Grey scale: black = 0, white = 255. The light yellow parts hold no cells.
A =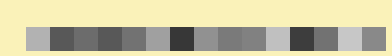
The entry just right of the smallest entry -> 145
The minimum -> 55
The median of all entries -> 122

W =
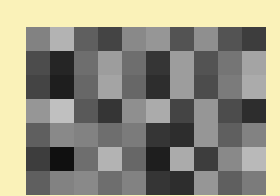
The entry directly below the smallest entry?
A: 130
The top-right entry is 61
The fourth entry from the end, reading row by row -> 45
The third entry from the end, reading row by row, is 150
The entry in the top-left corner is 130
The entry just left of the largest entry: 150
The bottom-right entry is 123
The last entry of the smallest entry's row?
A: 185
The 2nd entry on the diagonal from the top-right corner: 117
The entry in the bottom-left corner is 95
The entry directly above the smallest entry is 137
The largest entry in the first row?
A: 179
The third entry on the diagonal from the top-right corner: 76
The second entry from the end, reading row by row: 95
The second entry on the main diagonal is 37
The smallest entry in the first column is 61
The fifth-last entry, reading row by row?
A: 53
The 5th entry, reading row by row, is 137
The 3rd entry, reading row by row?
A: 95
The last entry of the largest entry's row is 45

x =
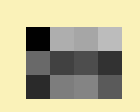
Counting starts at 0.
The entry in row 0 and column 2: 166
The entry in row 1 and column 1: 65
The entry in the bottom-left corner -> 42
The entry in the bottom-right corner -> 90

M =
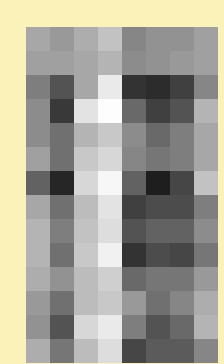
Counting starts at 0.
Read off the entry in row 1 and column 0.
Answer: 160
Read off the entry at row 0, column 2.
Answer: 173
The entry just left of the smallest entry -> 98
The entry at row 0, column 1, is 153
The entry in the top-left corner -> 167
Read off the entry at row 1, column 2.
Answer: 167
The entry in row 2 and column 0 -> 126
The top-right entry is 160
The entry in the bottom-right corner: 134
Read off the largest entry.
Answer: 253
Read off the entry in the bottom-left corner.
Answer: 173
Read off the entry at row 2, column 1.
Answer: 83
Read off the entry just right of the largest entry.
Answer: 105
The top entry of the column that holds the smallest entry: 146
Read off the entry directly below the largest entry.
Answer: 200
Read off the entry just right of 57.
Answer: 227

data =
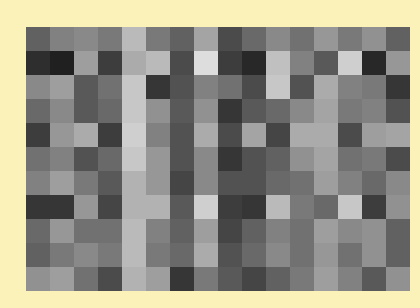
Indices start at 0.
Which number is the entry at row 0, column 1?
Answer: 129
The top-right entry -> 97
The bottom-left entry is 145
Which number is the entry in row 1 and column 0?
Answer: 46
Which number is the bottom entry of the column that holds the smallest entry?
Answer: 158
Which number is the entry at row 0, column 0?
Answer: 97
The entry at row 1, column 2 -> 158
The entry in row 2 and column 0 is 137
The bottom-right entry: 145
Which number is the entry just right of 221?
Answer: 61
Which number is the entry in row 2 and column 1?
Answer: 158
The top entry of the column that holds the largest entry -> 164
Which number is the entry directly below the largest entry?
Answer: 129
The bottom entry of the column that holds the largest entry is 121

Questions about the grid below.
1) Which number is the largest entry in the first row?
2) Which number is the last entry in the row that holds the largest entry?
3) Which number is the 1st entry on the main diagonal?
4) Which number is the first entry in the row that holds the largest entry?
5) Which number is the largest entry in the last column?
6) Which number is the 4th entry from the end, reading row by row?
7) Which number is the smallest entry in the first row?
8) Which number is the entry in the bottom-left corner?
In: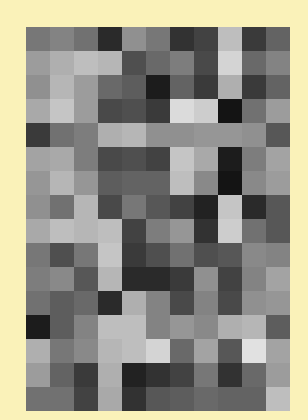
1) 190
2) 163
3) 119
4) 175
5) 190
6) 105
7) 42
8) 113
